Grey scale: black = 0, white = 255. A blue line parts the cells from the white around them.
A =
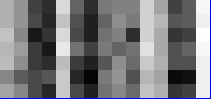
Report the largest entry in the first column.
194
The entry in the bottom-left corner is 163
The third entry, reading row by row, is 65
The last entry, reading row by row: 239
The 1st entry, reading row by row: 176
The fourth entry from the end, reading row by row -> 176
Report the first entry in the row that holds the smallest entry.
135
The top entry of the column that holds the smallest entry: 45
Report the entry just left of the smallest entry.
38
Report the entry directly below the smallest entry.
32
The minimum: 4
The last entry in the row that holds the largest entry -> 254
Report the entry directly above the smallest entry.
32
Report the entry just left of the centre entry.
65
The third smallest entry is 16
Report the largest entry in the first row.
247
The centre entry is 122
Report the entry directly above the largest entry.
239
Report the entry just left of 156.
182
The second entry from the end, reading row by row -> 65
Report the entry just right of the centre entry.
100
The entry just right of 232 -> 114
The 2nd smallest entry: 10
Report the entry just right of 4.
122
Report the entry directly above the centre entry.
114
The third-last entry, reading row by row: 53
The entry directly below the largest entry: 247
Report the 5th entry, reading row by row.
217
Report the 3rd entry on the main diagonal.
24
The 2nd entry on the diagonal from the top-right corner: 92

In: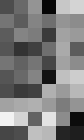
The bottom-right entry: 30
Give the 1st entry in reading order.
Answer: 77
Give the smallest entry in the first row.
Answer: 6
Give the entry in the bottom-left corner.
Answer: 70
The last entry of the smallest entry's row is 212
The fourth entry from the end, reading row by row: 192
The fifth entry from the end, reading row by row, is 77
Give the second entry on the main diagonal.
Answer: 92
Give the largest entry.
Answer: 242
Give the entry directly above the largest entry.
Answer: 162
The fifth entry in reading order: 199
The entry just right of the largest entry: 212

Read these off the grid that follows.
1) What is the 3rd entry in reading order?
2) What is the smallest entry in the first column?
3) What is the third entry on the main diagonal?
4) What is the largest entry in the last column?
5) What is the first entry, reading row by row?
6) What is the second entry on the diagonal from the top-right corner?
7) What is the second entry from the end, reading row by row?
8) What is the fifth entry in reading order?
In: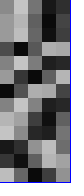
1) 116
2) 10
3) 102
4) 181
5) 138
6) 10
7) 62
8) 47

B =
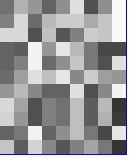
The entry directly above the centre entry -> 143
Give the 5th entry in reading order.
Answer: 143
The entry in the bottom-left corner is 197
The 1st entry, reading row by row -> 113
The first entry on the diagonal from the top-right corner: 250
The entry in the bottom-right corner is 52
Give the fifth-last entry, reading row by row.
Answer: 86
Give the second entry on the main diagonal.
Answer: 216
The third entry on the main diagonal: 80
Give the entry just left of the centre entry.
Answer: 191
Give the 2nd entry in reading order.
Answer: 177
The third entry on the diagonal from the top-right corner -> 204
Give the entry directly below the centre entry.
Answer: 99
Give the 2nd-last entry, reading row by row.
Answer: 120
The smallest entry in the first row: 80
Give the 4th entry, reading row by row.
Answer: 99
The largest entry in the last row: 210

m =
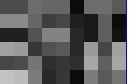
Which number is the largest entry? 194
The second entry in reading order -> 76
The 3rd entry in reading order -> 109
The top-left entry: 76
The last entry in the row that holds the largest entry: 117
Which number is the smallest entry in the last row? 11
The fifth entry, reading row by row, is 102
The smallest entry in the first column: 32
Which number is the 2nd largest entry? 188
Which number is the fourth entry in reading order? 102
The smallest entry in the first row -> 11
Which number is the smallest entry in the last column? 11
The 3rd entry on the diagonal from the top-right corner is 25

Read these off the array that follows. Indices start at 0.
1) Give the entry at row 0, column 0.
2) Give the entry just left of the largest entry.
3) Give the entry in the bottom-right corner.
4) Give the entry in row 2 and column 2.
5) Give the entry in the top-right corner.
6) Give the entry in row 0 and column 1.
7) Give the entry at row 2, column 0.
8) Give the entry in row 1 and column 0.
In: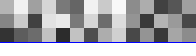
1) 180
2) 202
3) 140
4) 108
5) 160
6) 241
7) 51
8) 133

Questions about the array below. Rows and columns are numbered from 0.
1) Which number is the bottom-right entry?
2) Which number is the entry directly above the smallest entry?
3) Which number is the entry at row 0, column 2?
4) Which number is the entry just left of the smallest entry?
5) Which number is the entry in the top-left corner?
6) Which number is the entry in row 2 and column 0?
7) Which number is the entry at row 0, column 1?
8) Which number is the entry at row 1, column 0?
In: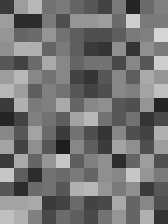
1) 52
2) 59
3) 183
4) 87
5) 59
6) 149
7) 157
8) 157

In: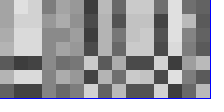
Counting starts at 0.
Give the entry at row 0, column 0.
164
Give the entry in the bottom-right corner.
186
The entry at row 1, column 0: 164
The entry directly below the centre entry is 90
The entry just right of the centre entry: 104
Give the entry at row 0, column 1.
224
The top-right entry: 98
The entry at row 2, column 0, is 172
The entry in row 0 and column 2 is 210
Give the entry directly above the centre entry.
180
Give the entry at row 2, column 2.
218
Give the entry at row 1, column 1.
210
